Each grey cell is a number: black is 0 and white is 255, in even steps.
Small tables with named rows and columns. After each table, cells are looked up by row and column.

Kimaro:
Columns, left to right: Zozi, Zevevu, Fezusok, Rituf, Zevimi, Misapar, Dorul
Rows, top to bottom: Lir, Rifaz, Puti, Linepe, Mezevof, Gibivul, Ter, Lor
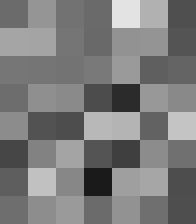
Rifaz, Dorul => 84
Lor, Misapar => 111
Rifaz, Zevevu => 164
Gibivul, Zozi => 70
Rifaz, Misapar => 148
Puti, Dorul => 100
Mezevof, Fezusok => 77
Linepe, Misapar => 152
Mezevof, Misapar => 98
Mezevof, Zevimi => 180
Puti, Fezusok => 115
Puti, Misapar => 95
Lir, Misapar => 177
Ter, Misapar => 166
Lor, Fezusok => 154
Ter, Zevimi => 159
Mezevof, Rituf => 184
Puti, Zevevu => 117

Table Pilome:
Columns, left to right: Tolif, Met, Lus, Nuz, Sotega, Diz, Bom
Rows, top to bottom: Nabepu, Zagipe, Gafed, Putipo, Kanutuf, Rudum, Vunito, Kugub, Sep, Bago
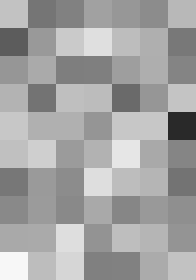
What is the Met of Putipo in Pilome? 115
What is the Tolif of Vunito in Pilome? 119
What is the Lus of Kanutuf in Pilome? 176
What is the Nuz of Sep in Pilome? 147
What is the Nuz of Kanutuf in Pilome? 149
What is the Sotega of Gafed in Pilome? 158
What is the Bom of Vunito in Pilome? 115
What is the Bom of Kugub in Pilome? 143

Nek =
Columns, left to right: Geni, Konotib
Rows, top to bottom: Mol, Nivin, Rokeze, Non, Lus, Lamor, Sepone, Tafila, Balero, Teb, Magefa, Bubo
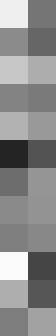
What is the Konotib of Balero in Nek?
136
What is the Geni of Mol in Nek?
239
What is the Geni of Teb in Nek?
250
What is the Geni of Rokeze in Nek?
199
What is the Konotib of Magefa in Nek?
86
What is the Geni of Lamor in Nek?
36
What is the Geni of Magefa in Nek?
174
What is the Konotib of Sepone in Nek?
149
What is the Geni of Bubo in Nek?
125
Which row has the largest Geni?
Teb

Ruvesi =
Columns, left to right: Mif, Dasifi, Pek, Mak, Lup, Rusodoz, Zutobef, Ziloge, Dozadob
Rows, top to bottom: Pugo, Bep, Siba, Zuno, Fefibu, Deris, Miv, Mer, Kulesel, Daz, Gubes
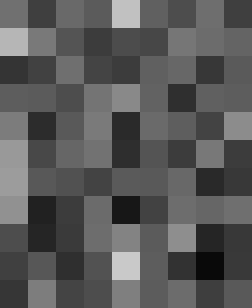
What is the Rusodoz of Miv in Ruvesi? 89
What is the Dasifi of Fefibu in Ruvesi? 44
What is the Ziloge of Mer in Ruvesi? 102
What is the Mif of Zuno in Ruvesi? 93
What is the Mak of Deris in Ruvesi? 114
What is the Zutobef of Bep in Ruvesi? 118
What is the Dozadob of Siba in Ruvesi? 90
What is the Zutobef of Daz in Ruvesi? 50
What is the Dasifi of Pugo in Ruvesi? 63
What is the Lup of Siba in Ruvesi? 60
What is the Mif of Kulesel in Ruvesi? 77

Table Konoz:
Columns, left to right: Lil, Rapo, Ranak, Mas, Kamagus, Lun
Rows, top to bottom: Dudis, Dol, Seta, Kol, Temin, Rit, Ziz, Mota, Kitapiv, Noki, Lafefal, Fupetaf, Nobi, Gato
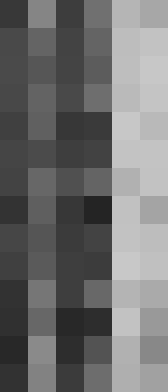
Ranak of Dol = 67
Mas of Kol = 110
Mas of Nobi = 83
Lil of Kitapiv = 70
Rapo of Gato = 130
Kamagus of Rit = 195
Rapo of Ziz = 103
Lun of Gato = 161
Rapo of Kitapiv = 85
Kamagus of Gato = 175
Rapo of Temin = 96
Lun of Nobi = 136
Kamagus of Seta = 190
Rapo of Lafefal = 118
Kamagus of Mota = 193
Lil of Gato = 50
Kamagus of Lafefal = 180
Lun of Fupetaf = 153

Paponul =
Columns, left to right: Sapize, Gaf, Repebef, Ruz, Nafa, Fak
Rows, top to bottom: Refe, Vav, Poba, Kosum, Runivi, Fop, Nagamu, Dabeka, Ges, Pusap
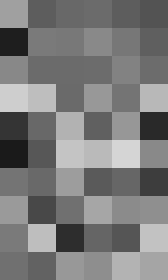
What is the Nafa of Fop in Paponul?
213
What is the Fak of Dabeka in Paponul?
143
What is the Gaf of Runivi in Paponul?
104
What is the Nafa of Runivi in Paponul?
151
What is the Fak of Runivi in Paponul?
41
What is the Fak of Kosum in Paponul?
184
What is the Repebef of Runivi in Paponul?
178
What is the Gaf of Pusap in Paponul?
98
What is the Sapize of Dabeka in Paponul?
154
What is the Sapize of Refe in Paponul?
160
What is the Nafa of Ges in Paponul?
85
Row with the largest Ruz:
Fop

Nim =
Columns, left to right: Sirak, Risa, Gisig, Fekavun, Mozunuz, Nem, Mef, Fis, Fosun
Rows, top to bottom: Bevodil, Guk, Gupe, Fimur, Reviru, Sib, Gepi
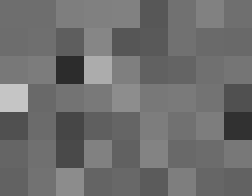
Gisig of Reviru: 70
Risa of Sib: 112
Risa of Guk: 111
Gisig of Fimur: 115
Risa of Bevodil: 110
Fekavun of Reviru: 95
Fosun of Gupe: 117
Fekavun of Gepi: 100
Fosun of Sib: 120
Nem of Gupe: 97
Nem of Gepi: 91
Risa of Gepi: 114
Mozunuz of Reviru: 101
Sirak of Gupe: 120
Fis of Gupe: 112
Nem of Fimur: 120
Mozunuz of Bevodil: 129
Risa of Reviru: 107
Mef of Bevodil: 113
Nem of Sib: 131

